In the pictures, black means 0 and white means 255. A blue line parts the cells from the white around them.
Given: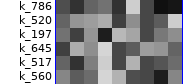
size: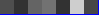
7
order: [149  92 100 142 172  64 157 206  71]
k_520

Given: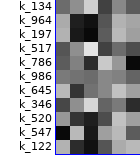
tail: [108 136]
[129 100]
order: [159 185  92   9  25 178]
k_197

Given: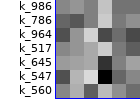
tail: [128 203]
[122 143]
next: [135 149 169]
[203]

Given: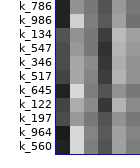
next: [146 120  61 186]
[160]
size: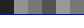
6
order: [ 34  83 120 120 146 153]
k_786
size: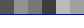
6
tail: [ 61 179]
[146]
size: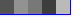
5
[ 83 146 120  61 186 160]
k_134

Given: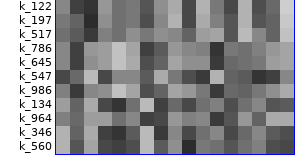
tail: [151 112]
[120  85 143 170  72 178 120  72 178  78 105 206]
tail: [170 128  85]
[178  85  99 200]
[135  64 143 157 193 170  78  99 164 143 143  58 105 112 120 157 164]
k_645
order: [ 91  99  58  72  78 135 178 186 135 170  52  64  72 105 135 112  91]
k_346

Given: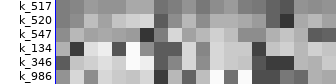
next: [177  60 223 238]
[85]
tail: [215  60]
[184  99 190 250 114 250  78  78 120 106 177 169]
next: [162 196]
[208]
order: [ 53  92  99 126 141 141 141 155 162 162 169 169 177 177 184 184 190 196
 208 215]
k_520
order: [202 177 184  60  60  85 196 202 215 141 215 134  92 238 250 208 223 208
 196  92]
k_346
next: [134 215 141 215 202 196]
[85]
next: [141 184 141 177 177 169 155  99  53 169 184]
[162]

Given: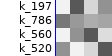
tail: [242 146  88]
[221]
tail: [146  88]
[221]
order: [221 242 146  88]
k_560
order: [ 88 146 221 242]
k_560
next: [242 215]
[88]

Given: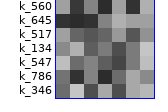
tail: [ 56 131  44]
[160  50 176]
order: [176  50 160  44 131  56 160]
k_560

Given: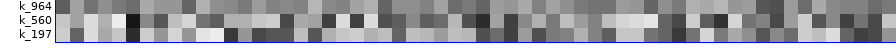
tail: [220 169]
[198  44 205 150 213 150 228 236  57 150  72  86  86 190  86 176 198 205
 176 190 100 190 183 156 190 183  80 108  64 156  80 122 130 176 130  94
 198 198 115 100  57 115 213 122 169 143  86 137 108 205 190 220 100  64
  72 150]
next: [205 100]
[220]

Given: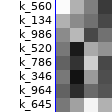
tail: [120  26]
[169 146]
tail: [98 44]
[106  85]
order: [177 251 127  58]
k_560
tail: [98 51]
[206  72]
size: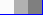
3
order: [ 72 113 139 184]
k_986
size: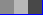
3

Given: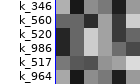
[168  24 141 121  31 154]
k_964
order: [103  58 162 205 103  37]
k_520

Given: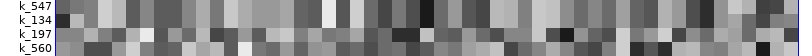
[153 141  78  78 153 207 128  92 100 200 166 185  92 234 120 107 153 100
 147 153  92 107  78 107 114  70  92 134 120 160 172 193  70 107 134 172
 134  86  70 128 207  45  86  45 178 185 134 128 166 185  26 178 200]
k_560
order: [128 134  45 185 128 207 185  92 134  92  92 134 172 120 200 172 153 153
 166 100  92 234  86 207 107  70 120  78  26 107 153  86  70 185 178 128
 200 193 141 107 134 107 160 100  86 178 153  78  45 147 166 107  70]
k_134
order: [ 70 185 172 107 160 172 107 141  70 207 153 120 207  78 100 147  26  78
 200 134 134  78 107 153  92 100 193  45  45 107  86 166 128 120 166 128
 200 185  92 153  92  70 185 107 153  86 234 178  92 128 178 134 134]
k_197
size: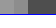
4
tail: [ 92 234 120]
[107 153 100 147 153  92 107  78 107 114  70  92 134 120 160 172 193  70
 107 134 172 134  86  70 128 207  45  86  45 178 185 134 128 166 185  26
 178 200]
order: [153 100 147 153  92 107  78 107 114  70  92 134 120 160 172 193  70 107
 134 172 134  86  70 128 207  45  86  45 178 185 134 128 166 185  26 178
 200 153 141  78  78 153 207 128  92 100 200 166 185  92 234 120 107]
k_560

